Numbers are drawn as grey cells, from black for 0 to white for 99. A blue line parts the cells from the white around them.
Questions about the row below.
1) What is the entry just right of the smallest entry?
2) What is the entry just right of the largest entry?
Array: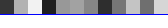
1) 59
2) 12
